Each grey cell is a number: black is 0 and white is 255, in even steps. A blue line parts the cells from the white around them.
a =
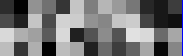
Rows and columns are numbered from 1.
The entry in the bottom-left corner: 189
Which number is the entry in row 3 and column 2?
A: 175
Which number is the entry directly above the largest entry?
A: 204
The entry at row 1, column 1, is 45
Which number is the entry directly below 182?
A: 134
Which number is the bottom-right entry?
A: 134
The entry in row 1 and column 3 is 146
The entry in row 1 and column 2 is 1
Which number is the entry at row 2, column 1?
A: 75
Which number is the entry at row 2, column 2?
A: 32
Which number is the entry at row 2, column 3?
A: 197
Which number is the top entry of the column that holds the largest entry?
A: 119
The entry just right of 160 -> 91
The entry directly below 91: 1
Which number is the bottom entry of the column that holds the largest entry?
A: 99
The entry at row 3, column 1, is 217

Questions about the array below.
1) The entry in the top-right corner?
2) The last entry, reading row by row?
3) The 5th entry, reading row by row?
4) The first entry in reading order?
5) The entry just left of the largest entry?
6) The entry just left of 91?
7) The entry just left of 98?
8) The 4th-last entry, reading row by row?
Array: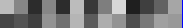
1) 166
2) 153
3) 44
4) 188
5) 126
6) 181
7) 63
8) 77

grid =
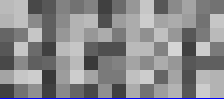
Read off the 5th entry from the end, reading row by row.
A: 157
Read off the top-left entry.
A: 186
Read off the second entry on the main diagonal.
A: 192
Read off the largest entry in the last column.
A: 198
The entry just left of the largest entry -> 130
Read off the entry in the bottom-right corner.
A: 179
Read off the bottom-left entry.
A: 64
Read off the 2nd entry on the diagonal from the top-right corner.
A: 114
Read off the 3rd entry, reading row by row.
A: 72
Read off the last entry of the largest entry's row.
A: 122
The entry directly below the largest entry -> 151
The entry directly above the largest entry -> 151
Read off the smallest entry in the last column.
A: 95
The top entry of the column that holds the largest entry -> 138
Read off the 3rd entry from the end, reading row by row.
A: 87
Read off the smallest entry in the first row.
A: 64
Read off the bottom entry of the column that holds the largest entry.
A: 179
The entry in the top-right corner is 114
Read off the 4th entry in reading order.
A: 87
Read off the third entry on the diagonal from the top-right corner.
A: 87
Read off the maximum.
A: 213

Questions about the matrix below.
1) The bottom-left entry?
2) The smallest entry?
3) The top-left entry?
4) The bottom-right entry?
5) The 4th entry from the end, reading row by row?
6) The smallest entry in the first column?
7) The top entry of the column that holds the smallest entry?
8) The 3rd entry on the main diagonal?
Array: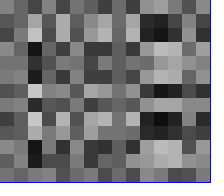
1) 115
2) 13
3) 130
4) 122
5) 122
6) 63
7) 158
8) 193

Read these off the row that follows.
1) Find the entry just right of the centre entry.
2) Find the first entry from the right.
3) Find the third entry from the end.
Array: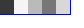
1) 119
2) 216
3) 186

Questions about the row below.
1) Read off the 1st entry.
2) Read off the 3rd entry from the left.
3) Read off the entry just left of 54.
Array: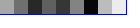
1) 167
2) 40
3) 96

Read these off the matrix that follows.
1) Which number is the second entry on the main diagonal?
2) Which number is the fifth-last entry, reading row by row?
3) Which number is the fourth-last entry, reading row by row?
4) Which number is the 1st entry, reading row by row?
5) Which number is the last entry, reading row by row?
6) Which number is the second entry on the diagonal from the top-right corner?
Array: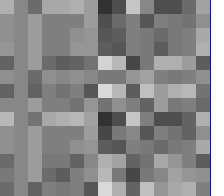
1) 135
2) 191
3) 149
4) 175
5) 127
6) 115

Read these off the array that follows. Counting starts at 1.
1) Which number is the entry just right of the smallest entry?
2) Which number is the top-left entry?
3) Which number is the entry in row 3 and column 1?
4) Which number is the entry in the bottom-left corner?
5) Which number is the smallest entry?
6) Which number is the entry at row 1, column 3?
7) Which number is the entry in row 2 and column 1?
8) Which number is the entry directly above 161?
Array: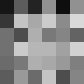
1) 145
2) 22
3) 113
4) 92
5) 14
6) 35
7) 55
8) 133

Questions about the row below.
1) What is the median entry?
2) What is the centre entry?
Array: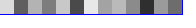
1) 155
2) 232

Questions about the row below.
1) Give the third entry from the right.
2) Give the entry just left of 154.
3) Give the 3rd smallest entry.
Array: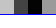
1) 67
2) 3
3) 154

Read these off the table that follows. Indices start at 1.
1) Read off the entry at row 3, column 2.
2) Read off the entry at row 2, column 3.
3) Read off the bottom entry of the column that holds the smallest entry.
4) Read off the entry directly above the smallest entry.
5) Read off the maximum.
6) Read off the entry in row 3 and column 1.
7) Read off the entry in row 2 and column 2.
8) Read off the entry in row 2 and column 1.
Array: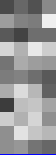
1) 67
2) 124
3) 143
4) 171
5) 239
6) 89
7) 130
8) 157

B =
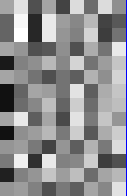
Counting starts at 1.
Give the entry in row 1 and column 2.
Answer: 226
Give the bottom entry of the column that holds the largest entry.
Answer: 157
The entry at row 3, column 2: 255
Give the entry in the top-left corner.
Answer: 165
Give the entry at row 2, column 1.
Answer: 100
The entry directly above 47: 121
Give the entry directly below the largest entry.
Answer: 149
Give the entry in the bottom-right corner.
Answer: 226
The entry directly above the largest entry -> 247
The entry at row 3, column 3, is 39
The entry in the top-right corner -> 143
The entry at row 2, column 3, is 39
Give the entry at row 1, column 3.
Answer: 80
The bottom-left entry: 149
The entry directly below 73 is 121
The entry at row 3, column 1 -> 100
